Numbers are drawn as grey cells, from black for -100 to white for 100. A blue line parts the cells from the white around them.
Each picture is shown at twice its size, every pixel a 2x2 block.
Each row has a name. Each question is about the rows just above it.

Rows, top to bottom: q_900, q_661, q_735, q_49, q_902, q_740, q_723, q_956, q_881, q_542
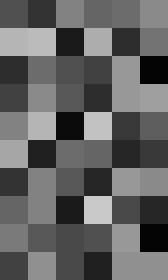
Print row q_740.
[ 30 -75 -15 -21 -70 -55]
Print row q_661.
[ 42  47 -80  36 -65 -10]
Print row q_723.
[-60   2 -31 -70  19   8]

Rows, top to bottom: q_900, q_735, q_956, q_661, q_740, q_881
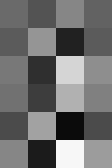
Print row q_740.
[-41  27 -91 -41]
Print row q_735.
[-29  17 -74 -29]
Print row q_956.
[ -6 -63  67  11]
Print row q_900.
[-17 -35   5 -23]
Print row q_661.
[-11 -52  39   0]

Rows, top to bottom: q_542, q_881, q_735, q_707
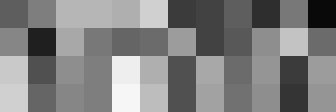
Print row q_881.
[  5 -76  32  -6 -21 -16  22 -48 -31  11  53 -16]
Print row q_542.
[-26  -1  43  43  37  63 -54 -48 -26 -64  -6 -93]
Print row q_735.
[ 58 -37  11  -1  87  37 -37  32 -16  17 -54  22]
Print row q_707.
[ 63 -21   5  -1  93  48 -37  27 -11  11 -59  17]

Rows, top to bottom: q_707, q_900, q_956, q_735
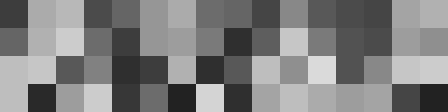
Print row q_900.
[-21  39  60 -15 -52  18  23  -4 -63 -26  55  -4 -36 -41  23  12]
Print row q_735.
[ 49 -68  23  60 -57 -15 -73  66 -63  29  49  34  23  29 -46 -73]

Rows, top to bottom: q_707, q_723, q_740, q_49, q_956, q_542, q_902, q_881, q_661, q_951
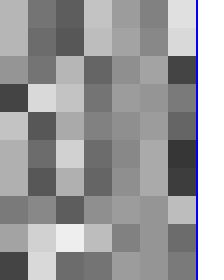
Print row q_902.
[ 38 -32  38 -21  12  33 -52]
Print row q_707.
[ 43  -9 -27  53  22   1  76]

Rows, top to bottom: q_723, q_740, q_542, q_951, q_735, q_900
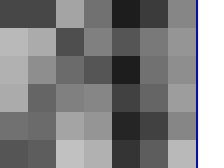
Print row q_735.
[-11 -16  29  17 -71 -49   5]
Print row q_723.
[-44 -44  29 -11 -77 -54   5]
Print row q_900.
[-33 -27  51  39 -59 -27  45]

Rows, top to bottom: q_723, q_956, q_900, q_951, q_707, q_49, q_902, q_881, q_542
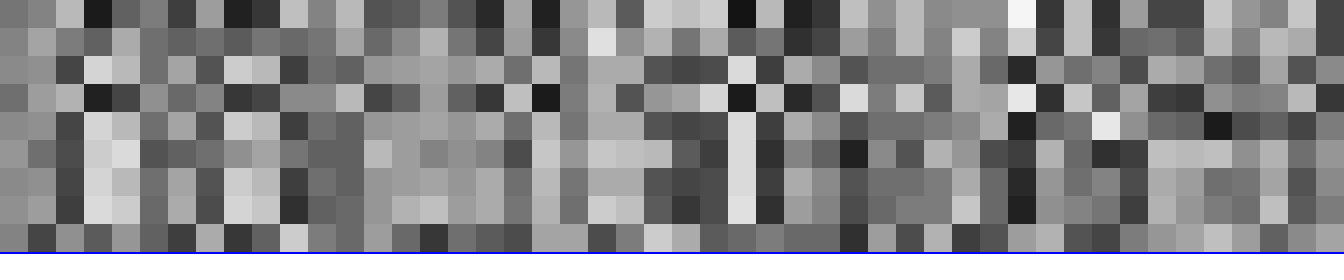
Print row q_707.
[  8  13 -46  66  45 -13  29 -35  60  45 -51 -13 -24  18  23  29  18  34
 -13  45  -8  34  34 -35 -46 -40  71 -51  34   8 -35 -13 -13  -3   8  34
 -74 -18  -8  81  13 -18 -24 -79 -40 -24 -46  -3]
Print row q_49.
[ 18 -13 -40  60  71 -35 -24 -13  13  29  -8 -24 -24  45  23   3  13   3
 -40  55  18  55  50  45 -29 -51  71 -62   3 -24 -74   8 -35  40  18 -40
 -51  40 -18 -62 -51  50  45  50  13  40 -13  18]
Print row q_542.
[  3 -46  13 -29  18 -24 -51  34 -57 -24  60  -3 -18  23 -18 -57 -13 -29
 -40  29  29 -40  -3  60  34 -29 -18  -3 -18 -18 -62  23 -40  40 -51 -35
  23  40 -35 -46  -3  18  29  50  23 -24   8  29]
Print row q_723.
[ -8   3  45 -79 -24  -3 -51  23 -74 -57  50   3  45 -35 -29  -3 -35 -68
  29 -74  18  45 -29  60  50  60 -84  45 -74 -57  50  13  45   8  13  13
  92 -57  50 -62  23 -46 -46  55  18   3  55 -46]

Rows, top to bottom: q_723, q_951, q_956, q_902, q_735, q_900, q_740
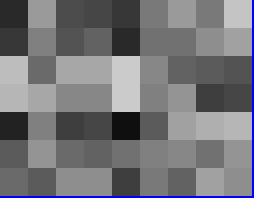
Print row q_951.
[-57   0 -35 -23 -68 -11 -11  11  26]
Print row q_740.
[-17 -29  11  11 -51  -5 -23  26  11]
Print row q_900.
[-29  16 -17 -23 -11   0   6 -11  16]
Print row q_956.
[ 48 -17  31  31  59   6 -23 -29 -35]

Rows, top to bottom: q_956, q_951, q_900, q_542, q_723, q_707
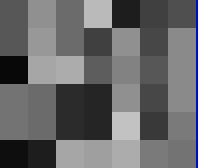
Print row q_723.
[-10 -16 -66 -71  52 -55  -4]
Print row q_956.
[-32  13 -16  46 -77 -50 -38]
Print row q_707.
[-89 -77  30  25  35  -4 -10]
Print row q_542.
[-10 -16 -66 -71  13 -44   8]

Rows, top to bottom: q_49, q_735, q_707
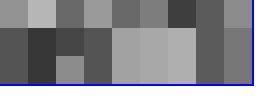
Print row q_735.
[-34 -57 -45 -34  27  32  37 -29  -7]
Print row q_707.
[-34 -57  10 -34  27  32  37 -29  -7]

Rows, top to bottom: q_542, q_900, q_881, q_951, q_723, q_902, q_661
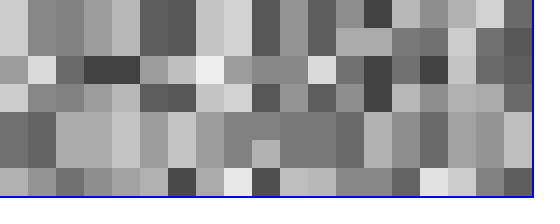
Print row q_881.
[ 22  71 -17 -48 -48  22  49  87  22   6   6  71 -11 -48 -11 -48  54 -17
 -27]
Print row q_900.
[ 60   6   1  22  44 -27 -32  54  65 -32  16 -27  33  33  -5 -11  60 -11
 -32]
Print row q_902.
[-11 -22  33  33  54  22  54  22   1  39  -5  -5 -17  39  11 -17  27  16
  49]
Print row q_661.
[ 39  16 -11  11  27  39 -43  33  82 -38  49  44   6   6 -22  77  60   1
 -27]
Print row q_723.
[-11 -22  33  33  54  22  54  22   1   1  -5  -5 -17  39  11 -17  27  16
  49]

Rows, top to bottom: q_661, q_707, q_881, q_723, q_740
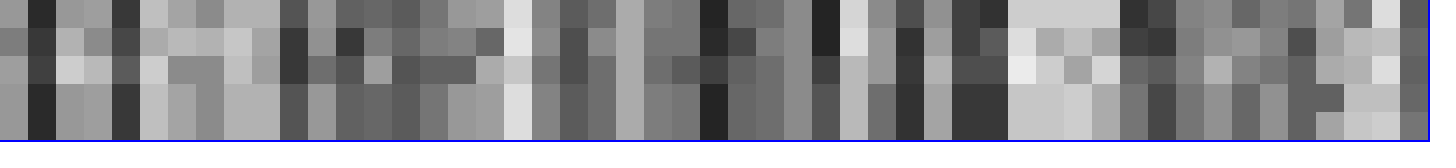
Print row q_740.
[ 19 -67  19  24 -56  50  29   9  40  40 -34  19 -24 -19 -29  -8  19  24
  73   3 -29 -14  34  -2  -8 -72 -19 -14   9 -34  45 -14 -61  29 -56 -56
  55  55  61  34  -8 -44  -8  14 -19  14 -24  29  55  61  -8]
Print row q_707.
[ -2 -56  40   9 -44  34  45  40  55  29 -56  14 -56  -2 -19  -2   3 -19
  79   9 -39   9  34  -8  -8 -67 -44  -2   9 -72  73  19 -61  24 -50 -29
  73  34  50  29 -50 -56  -2  14  19   3 -39  24  45  50 -19]
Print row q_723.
[ 19 -67  19  24 -56  50  29   9  40  40 -34  19 -24 -19 -29  -8  19  24
  73   3 -29 -14  34  -2  -8 -72 -19 -14   9 -34  45 -14 -61  29 -56 -56
  55  55  61  34  -8 -44  -8  14 -19  14 -24 -24  50  50 -19]
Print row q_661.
[ 19 -67  19  24 -56  50  29   9  40  40 -34  19 -24 -19 -29  -8  19  24
  73   3 -29 -14  34  -2  -8 -72 -19 -14   9 -72  67   9 -39  14 -50 -61
  61  61  61  61 -61 -44   3   9 -19  -2  -8  29  -8  73 -29]
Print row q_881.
[ 24 -50  61  45 -29  61   9   9  50  24 -56 -14 -34  24 -34 -24 -24  34
  55  -8 -39 -14  34 -14 -29 -50 -24 -14   9 -50  45  19 -56  40 -39 -39
  84  61  29  67 -19 -29   3  40   3  -8 -24  34  40  73 -24]

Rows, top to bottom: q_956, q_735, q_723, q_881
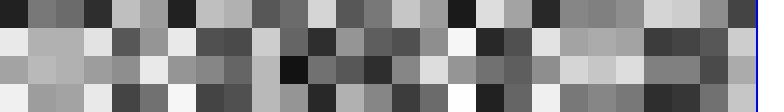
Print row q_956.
[-74  -6 -16 -64  50  23 -74  50  39 -32 -16  67 -32  -6  55  23 -80  73
  28 -69   5   0  11  67  61  11 -47]
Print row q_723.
[ 28  45  39  23  11  83  17   5 -21  45 -86 -11 -32 -64   5  73  17 -11
 -26  11  67  55  73   0   0 -42  34]
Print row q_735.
[ 83  39  39  78 -32  17  83 -37 -42  61 -21 -64  17 -26 -37  11  93 -69
 -37  78  28  34  28 -53 -47 -32  61]

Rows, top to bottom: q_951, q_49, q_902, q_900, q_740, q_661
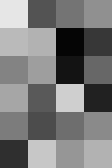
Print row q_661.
[-63  56  18  40]
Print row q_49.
[ 46  40 -96 -57]

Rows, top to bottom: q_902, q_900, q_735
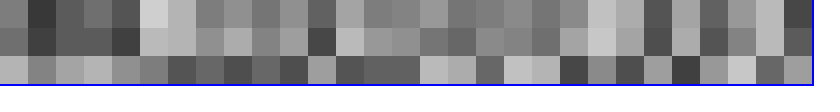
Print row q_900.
[-13 -50 -29 -29 -50  46  41  13  35   3  24 -44  46  19  13  -8 -19   8
   3 -13  29  56  29 -39  35 -34   3  46 -29]
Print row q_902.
[ -2 -56 -29 -13 -34  62  41  -2  13  -8  13 -24  29  -2   3  19  -8  -2
   8  -8   8  51  35 -34  29 -24  19  46 -44]

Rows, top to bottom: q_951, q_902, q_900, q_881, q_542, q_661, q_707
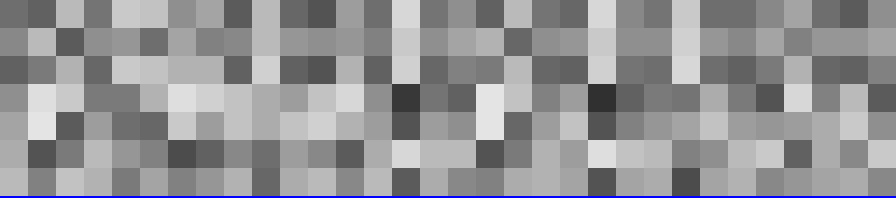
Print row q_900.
[-24  -4  40 -19  58  52  40  40 -24  63 -24 -35  40 -24  63 -19   1  -4
  46 -19 -24  63  -9 -14  69 -14 -24  -4  40 -19 -24   1]

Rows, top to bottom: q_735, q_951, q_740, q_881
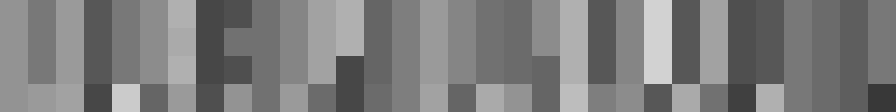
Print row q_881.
[ 15  21  27 -44  59 -21  21 -38  15 -11  21 -16 -44 -16  -1  27 -21  33
  15 -21  48  -1  10 -32  33 -11 -50  38  -6 -16 -26 -56]
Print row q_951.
[ 15  -6  21 -32  -6  10  33 -44 -11 -11   4  27  38 -21  -1  21   4 -11
 -16  10  38 -32   4  65 -32  27 -38 -32  -6 -16 -26  -6]

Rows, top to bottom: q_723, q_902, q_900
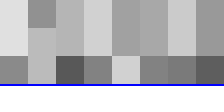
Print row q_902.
[76 47 42 64 26 32 59 20]
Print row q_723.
[76 14 42 64 26 32 59 20]
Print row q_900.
[  8  47 -31   2  64   2  -4 -26]

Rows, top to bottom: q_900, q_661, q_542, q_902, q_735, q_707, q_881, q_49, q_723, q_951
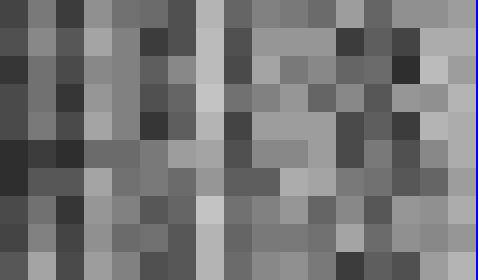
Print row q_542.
[-58 -11 -42   7   1 -26   7  47 -42  29  -5   7 -21 -16 -64  47  23]
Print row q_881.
[-64 -32 -32  29 -11  -5 -16  18 -26 -26  35  29  -5 -11 -32 -21  23]
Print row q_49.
[-42 -11 -58  18   1 -32 -21  53 -11   1  18 -21   7 -32  18  13  35]

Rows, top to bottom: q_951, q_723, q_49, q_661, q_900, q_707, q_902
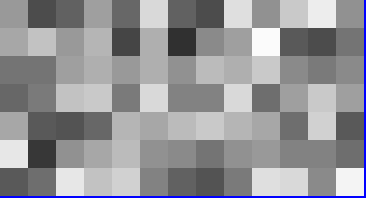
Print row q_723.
[ 31  52  20  42 -46  37 -62   8  25  97 -30 -40  -9]
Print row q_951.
[ 20 -40 -24  25 -19  70 -24 -40  75  14  58  86  14]
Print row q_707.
[ 81 -57  14  31  47  14   8  -9  14  20   2   2 -14]
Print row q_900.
[ 31 -30 -35 -19  42  31  47  58  42  31 -14  64 -30]

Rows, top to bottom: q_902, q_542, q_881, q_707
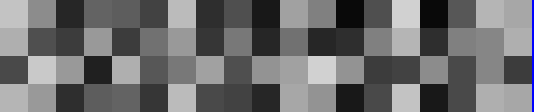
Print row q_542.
[ 37 -38 -53  20 -53 -11  20 -58  -6 -70 -11 -70 -64   0  42 -64   0   5
  37]
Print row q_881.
[-43  58  20 -75  37 -32  -6  26 -38  15  26  64  15 -53 -48  10 -43   5
 -53]

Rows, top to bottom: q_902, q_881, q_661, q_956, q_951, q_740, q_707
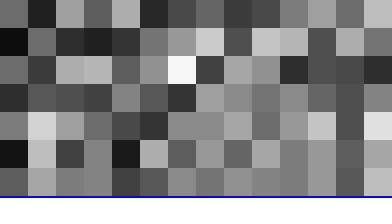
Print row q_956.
[-64 -32 -38 -49   3 -32 -59  25   8  -9   8 -21 -38   3]
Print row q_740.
[-85  48 -49   3 -80  36 -27  19 -21  30  -3  19 -27  30]

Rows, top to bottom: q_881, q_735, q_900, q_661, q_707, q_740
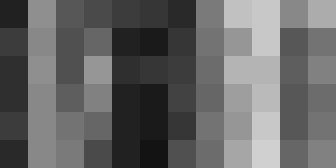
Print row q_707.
[-53   7 -10 -20 -74 -80 -58 -10  18  57 -32 -10]
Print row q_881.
[-74  12 -32 -42 -53 -58 -68  -4  51  57   7  35]
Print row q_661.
[-63   7 -26   1 -74 -80 -48 -20  24  46 -32 -15]
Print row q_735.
[-53   7 -37 -20 -74 -80 -58 -10  18  57 -32 -10]

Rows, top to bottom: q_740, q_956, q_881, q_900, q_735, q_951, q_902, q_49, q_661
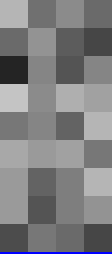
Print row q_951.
[32 21 26 -7]
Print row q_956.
[-17  15 -28 -45]
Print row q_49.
[ 21 -34  -1  15]
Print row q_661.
[-40  -7 -17 -45]

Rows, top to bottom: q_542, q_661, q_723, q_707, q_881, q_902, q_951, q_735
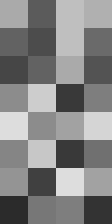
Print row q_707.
[ 10  61 -55  -1]
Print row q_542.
[ 33 -29  50  38]

